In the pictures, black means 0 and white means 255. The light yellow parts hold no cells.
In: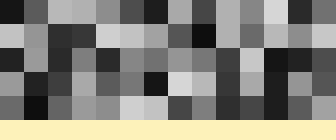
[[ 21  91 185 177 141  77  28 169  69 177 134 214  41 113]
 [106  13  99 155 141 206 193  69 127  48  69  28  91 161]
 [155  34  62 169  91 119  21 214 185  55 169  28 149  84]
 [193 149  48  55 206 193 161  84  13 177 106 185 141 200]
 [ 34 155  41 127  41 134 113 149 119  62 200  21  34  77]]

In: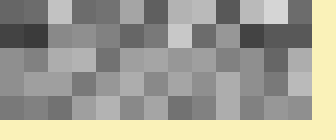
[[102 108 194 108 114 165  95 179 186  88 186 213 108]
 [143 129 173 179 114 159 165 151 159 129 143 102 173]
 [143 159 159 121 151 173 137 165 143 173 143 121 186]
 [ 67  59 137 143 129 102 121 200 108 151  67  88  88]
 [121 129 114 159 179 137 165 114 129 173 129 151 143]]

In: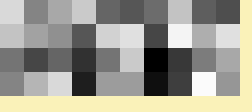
[[132 181 217  30 156 156  15  62 251 150]
 [217 132 168 202 101  86 108 195  94  78]
 [195 162 144  86 210 224  70 244 174 224]
 [116  70 101  49 116 202   0  56 124 168]]

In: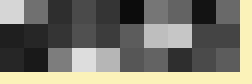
[[ 38  25 125 221 182  86  99  46  74  92]
 [ 31  38  52  80  60  92 190 198  68  68]
 [214 112  46  74  52  12 118  99  19 105]]

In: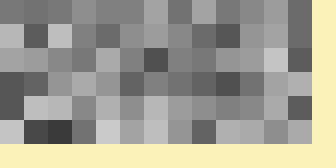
[[183  92 190 128 107 142 156 136 107  86 149 163 107]
 [ 86 190 183 136 176 142 183 156 142 128 136 170  92]
 [ 86  99 149 170 149  99 128 114  99  80 114 163 176]
 [163 156 136 120 170 128  80 128 120 149 156 196  92]
 [120 114 120 142 128 128 163 114 163 120 136 156 107]
 [196  72  58 114 202 163 190 149  99 176 170 142 170]]

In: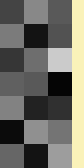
[[ 54 110 203]
 [102  19 157]
 [ 11 144 116]
 [ 68 136  89]
 [123  19  82]
 [130  34  48]
 [ 96  89   5]]

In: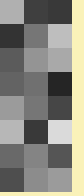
[[183  57 218]
 [ 51 118 190]
 [ 91 148 169]
 [ 78 140 155]
 [105 132  85]
 [155 118  70]
 [176  63  57]
 [ 99 112  37]]

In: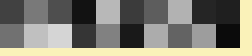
[[113 192 213  53 129  25 172  99 157  11]
 [ 65 121  78  18 184  59  93 178  37  31]]
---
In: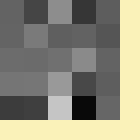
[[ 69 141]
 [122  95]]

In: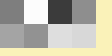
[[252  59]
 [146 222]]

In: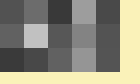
[[108  57]
 [193  87]]

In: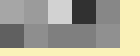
[[155 210]
 [142 127]]

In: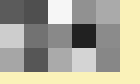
[[ 79 246]
 [114 137]]

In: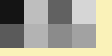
[[190  97]
 [179 139]]

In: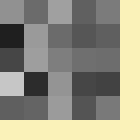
[[107 160]
 [154 107]]
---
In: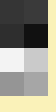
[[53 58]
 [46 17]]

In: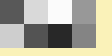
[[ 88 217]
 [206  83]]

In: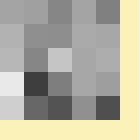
[[164 160]
 [178 143]]

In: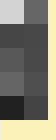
[[211 102]
 [ 70  72]]

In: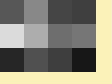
[[ 87 136]
 [219 173]]

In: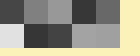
[[ 70 128]
 [225  54]]
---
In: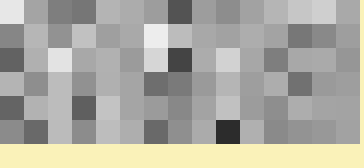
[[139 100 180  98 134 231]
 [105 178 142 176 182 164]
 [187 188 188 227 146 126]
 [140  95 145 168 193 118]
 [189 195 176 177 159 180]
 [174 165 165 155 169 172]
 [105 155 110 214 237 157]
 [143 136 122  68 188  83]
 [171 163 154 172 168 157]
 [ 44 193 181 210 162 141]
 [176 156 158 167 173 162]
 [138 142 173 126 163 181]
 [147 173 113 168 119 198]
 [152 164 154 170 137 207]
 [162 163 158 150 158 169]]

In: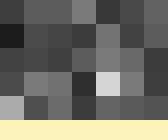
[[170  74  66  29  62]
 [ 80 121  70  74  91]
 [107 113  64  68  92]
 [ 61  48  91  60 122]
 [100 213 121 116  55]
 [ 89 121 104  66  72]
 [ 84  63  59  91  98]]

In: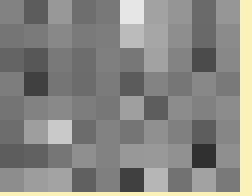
[[141  93 109 116 125 100 117 130]
 [157  97 158 130  64  87 122  92]
 [163 118 201 137 117 121 136 152]
 [ 96 143 108 125 108 109 122 110]
 [127 130 130 119 123 127 125 120]
 [ 64 152 117 159  91 119 187 230]
 [182 153 144  93 131 162 166 162]
 [114 145 128 140 118 131 142 149]
 [162  48  93 129 136  75 105 106]
 [121 143 134 140 121 136 139 150]]

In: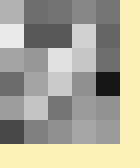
[[ 72 157 107 163 234 178]
 [128 195 164 150  88 111]
 [143 117 201 225  87 115]
 [166 155 144 198 208 134]
 [156 145  23 109 101 117]]

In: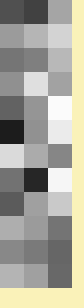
[[180 136 174  91 114 218  28  98 144 117 155  80]
 [160 122 155 160  38 171 145 149 223 127 181  65]
 [104 102 116 201 246 134 235 251 162 184 211 165]]

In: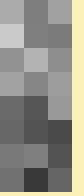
[[113 120 103 105 163 145 202 170]
 [ 56 126  82  86 133 179 127 125]
 [101  83  74 153 157 142 122 161]]
